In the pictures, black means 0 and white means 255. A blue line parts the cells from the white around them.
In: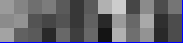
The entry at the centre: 97
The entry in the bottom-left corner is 163
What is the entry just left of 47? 169
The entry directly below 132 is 147
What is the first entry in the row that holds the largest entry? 155
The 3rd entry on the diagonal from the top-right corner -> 147
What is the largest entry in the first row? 205
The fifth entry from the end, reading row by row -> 177
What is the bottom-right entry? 76
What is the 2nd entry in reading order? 132
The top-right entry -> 117
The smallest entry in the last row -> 20

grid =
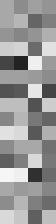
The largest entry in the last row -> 217
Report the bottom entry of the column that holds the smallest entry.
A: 198
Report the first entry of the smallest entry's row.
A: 68
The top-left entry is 168
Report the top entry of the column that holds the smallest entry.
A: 140
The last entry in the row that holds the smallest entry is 154
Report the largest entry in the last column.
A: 225
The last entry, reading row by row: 190
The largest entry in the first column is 246
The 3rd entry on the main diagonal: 148
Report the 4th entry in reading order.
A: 148
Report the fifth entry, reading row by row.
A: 168
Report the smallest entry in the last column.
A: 68
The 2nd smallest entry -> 48
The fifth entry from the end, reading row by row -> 107
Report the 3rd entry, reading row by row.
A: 160
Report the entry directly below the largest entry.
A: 168
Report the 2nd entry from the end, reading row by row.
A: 95

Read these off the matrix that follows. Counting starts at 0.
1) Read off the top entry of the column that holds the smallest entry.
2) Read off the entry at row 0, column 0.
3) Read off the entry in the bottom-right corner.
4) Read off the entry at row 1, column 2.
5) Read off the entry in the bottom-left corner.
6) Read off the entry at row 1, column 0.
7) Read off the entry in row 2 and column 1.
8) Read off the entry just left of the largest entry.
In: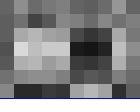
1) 94
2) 100
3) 94
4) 67
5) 135
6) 94
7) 169
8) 81

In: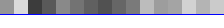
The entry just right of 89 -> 137
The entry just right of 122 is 188

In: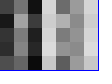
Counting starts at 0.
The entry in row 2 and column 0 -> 52
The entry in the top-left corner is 66
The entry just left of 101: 78
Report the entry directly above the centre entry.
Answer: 205
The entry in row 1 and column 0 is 24
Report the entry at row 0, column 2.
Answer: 17
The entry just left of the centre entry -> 31
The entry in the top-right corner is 213

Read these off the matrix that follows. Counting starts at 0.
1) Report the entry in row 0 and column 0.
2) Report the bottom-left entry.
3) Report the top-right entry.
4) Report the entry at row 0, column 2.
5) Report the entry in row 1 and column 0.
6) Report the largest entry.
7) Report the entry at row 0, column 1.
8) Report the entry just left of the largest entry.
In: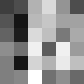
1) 62
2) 127
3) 77
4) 178
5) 84
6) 255
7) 77
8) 135

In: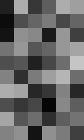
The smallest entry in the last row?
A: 19
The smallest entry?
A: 5
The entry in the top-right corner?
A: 159
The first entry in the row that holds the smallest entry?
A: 78
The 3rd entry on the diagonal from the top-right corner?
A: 25
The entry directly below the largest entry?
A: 109
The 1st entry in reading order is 32
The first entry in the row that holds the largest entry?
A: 78
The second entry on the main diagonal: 78
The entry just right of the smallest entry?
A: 136
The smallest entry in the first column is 12
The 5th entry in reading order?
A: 173
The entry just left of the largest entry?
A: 109
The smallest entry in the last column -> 39
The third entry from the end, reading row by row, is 144
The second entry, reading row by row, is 173
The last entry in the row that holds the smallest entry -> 94
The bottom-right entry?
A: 63

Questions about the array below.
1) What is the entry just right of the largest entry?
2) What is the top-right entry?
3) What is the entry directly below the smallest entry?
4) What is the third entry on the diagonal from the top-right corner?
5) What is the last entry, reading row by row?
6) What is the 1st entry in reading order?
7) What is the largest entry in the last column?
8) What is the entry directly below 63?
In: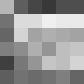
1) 233
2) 78
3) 239
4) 175
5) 101
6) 182
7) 233
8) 94

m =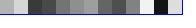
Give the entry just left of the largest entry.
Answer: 130
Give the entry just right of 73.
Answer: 116
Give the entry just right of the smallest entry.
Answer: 221
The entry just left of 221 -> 20

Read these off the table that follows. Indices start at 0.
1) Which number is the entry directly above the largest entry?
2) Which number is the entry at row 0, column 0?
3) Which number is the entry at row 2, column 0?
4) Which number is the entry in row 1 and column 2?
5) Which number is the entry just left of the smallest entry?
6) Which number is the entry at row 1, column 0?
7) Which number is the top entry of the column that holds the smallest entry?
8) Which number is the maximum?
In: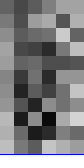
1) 141
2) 99
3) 141
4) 157
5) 141
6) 121
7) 127
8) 211

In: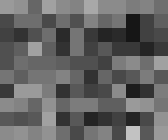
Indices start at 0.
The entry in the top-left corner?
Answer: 154
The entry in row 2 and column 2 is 80
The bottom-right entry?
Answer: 154
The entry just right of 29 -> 50
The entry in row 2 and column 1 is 50
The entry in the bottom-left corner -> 139
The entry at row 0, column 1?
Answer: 146
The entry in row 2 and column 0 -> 65
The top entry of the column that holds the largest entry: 124
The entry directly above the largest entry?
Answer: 36
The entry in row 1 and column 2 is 110
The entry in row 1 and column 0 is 73
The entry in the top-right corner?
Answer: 110

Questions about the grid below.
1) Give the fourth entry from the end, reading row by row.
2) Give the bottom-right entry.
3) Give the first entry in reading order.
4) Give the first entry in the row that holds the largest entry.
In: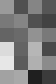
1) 162
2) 59
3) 154
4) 231
